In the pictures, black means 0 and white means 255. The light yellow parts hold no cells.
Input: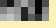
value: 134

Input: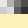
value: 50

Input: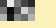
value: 147

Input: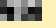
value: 31

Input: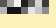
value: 141

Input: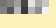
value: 242

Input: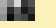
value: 55

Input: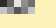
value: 197

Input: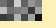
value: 162

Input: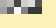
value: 56
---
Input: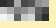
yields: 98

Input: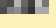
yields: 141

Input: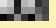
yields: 134

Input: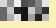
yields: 227

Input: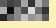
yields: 136

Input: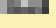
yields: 85

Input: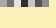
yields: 227
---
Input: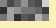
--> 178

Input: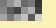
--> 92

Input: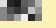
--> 39

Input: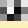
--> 66

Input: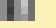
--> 153

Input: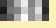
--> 190

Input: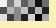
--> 2

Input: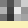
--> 178
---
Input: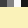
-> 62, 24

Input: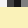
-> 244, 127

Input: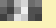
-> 121, 64

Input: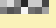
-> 189, 161

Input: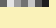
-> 100, 30

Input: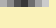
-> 176, 203
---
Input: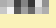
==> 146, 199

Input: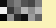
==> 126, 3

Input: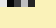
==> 36, 231

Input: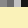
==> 23, 137

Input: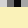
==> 165, 212

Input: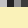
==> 61, 195
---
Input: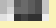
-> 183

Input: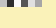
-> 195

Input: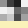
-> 146

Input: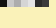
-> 16

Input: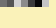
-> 112

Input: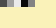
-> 75
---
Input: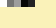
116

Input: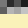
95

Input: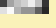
148

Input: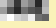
197

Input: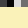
65

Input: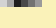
31

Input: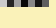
8

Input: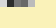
44

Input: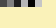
31

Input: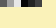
231
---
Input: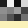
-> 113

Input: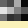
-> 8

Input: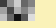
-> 220

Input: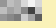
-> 93

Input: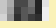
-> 239

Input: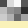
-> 163

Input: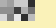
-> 188
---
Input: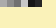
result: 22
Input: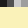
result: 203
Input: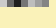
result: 158
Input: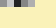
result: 133
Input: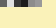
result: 140
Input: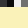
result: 239
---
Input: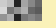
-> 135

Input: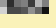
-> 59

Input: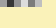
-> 123

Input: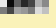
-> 70

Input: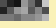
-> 106

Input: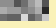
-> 156

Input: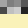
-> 73

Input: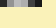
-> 65
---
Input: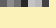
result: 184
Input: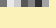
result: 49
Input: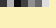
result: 104
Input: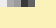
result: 57
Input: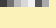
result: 87
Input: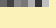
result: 53
